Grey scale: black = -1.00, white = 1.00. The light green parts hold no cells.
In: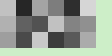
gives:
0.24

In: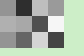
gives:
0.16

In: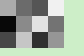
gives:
-0.44

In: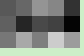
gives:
-0.07

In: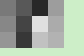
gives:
0.17

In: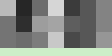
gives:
-0.09

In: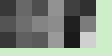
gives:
-0.56
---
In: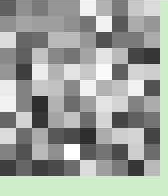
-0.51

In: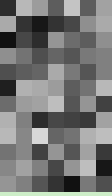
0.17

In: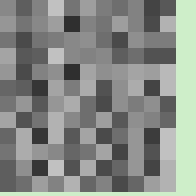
-0.26

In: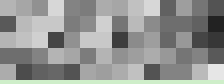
0.35

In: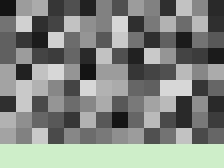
0.28
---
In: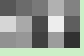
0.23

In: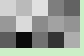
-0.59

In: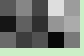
-0.94

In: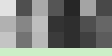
-0.49

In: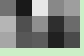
-0.75

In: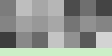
-0.30
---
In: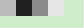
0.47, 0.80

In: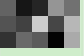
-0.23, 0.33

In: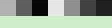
0.40, -0.75

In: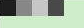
-0.76, -0.43

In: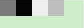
-0.04, 0.49

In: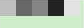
0.50, 0.78

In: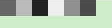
-0.20, -0.41
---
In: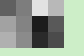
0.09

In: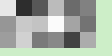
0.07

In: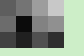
-0.75

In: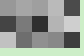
0.13

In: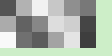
0.28

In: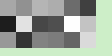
-0.03
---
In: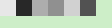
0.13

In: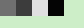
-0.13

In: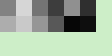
-0.63

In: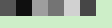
-0.33

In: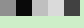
0.12

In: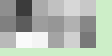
-0.06

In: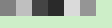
0.01
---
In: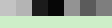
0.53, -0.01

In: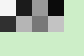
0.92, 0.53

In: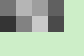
-0.08, -0.42

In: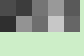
-0.41, -0.20

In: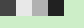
-0.47, -0.74

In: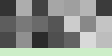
-0.60, 0.48

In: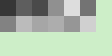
-0.58, 0.63

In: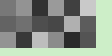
-0.06, -0.34
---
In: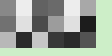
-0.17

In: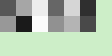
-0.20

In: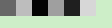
0.25

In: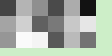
-0.42

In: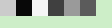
-0.50

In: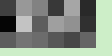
-0.56

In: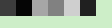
0.01

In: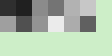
-0.09
